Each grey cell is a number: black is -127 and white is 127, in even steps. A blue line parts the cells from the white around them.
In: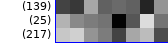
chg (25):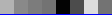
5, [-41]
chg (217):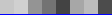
3, [-3]
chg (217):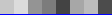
1, [80]
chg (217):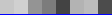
5, [39]
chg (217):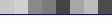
2, [20]
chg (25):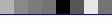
6, [92]
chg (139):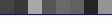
3, [-30]

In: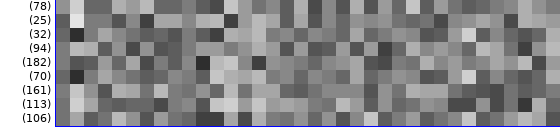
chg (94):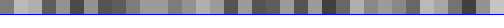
35, [57]
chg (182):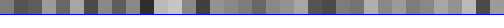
7, [-3]

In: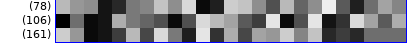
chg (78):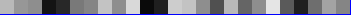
19, [110]
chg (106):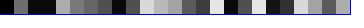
3, [-107]
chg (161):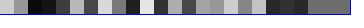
20, [-66]
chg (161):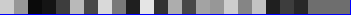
19, [-87]
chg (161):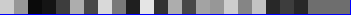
5, [57]

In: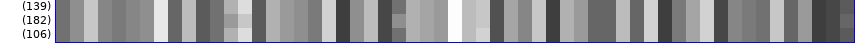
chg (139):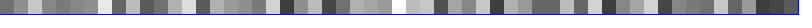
44, [-5]
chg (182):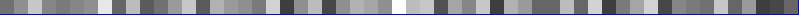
27, [26]
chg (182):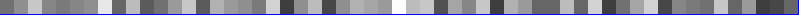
44, [-5]
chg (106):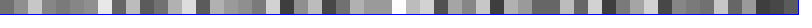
26, [37]
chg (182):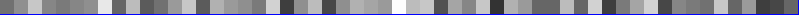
35, [-65]

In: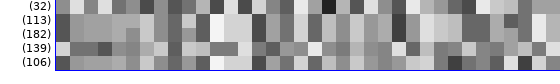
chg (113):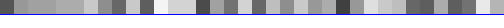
30, [-24]
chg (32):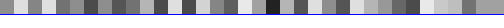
25, [105]

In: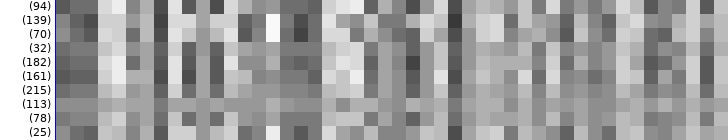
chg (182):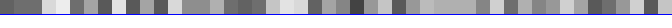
12, [99]
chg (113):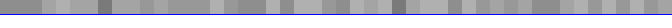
34, [14]
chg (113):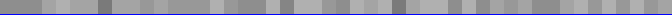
20, [14]

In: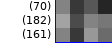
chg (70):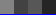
1, [-71]
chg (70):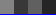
2, [-40]

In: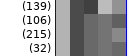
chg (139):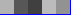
1, [-52]
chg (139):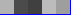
4, [18]

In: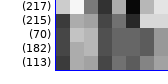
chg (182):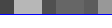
1, [44]
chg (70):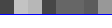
3, [-47]

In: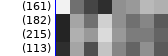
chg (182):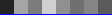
2, [-15]
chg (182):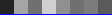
6, [6]

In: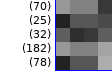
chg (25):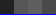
2, [-41]
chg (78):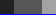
3, [45]

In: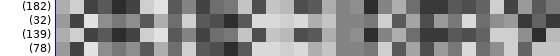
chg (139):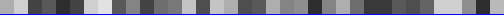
16, [57]
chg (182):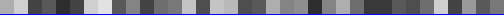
30, [-28]
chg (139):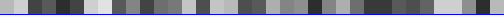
0, [46]
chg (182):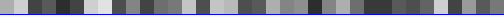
8, [-38]
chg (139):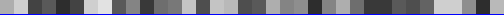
10, [-60]
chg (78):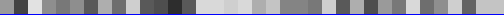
25, [36]
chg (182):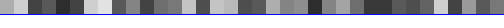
24, [46]

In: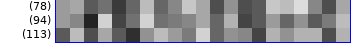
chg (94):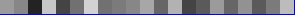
3, [82]
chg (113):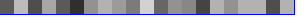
7, [60]
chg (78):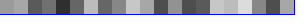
4, [-69]

